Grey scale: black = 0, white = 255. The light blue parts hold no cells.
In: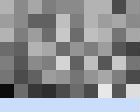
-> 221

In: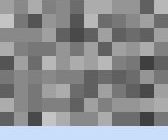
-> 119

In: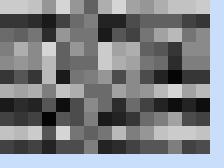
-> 76

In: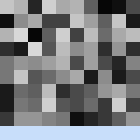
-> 149

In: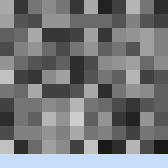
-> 25

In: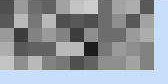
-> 130

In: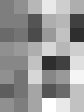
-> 194

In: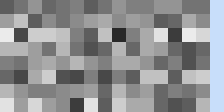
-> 182

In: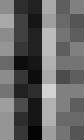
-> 85
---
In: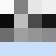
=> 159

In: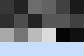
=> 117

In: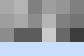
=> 92

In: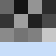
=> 116

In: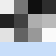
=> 99

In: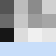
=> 220

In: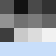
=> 201

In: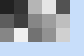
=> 240

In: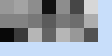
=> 58
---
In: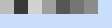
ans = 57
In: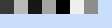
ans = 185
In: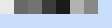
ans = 105
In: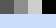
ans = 142
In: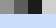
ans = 93
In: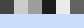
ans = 204
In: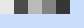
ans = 76
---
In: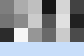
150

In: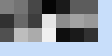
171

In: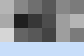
88

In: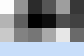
118

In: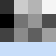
95

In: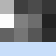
86

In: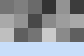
116
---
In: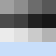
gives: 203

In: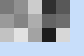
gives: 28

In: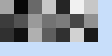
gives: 210

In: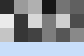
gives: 86

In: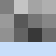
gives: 56

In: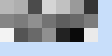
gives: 10
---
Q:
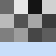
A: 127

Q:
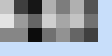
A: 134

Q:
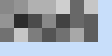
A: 113

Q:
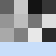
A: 169

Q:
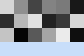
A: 196

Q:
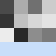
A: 236
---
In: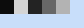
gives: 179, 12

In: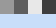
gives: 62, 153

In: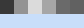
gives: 97, 56

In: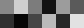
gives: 90, 48

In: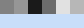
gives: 183, 129

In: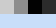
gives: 43, 204
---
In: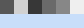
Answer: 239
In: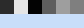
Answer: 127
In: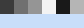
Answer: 181
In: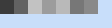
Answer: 137
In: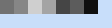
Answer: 15
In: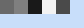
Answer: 74
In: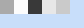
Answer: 202
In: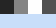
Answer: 81
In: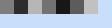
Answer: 193
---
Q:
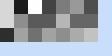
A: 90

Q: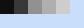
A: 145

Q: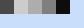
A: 173

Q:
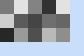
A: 69

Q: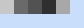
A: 82

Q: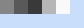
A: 57

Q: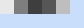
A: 62
